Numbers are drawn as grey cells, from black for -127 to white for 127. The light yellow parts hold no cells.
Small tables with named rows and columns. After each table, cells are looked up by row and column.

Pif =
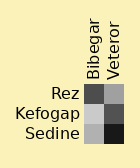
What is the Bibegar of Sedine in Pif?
49
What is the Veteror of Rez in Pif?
32
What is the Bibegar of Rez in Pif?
-50
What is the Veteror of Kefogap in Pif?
-45
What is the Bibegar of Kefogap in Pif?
74
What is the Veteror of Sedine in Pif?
-103
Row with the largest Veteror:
Rez

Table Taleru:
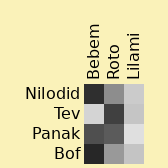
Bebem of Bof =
-88
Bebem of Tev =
84
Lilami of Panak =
95
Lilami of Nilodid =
75
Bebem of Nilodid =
-80
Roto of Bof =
25
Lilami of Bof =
68
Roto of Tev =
-63
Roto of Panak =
-36
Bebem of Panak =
-48
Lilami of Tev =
69
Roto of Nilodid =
13

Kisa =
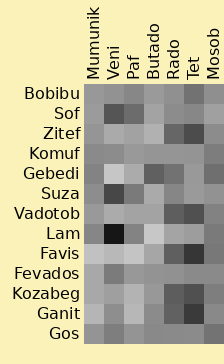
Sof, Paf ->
-19
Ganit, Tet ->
-69
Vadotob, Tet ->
-47
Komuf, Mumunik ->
10
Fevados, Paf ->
24
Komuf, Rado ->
21
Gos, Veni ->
-1
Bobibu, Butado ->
26
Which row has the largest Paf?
Favis

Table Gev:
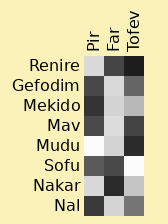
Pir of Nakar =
88
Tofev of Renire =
-98
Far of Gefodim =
89
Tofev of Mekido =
56
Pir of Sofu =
-37
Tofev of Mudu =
-84
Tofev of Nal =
-10
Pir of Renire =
89
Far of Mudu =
83
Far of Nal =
84
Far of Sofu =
-54
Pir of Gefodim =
-55
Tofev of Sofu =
124
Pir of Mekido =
-75
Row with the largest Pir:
Mudu

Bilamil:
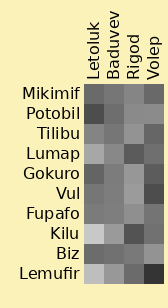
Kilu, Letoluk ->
72
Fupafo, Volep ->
-11
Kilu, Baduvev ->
26
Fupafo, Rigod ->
15
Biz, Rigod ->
-6
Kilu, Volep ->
-14
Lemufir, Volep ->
-75
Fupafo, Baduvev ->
-1
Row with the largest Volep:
Biz

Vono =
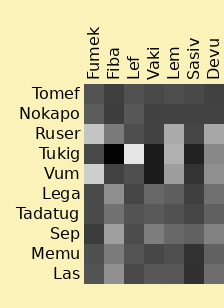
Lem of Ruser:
43
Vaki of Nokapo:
-62
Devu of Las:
-18
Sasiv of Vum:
-76
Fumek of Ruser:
69
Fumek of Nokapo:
-35
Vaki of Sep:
-2
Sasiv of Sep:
-30

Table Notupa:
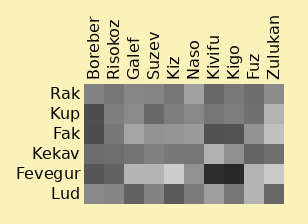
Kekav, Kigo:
15
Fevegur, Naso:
17
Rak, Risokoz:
-8
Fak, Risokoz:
-8
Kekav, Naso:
-8
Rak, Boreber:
2
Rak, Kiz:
-10
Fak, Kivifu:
-46
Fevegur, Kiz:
77
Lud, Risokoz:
6
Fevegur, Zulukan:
73
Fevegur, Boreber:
-41
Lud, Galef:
-30
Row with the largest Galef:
Fevegur

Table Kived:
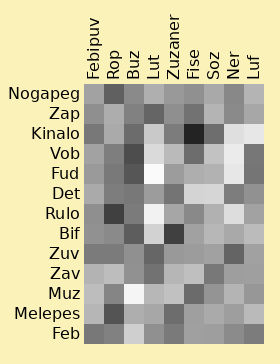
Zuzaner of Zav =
54
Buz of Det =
-7
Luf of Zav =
31
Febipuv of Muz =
61
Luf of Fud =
-10
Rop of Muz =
5
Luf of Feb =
-3
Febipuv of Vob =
34
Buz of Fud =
-41
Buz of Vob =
-50
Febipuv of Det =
42
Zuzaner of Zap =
15
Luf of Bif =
59

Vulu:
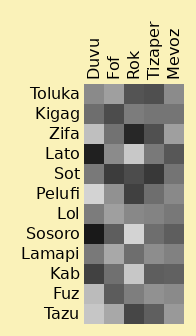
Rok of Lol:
8
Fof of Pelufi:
17
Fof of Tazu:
40
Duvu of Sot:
-6
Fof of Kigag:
-51
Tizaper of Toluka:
-48
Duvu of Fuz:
59
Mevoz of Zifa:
31
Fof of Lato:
11
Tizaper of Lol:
3
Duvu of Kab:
-62

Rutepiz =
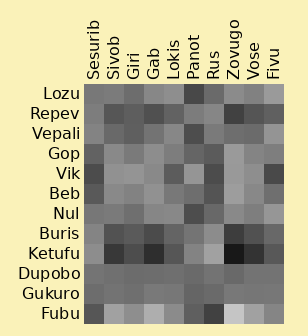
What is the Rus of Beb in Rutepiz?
-43
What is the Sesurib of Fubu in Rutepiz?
-41
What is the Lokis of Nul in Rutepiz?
8
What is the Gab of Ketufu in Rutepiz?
-81
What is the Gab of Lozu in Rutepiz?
7
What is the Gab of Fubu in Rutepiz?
46
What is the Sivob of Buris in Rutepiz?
-45
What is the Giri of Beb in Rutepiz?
2
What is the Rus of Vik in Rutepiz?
-51
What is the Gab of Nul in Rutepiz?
6

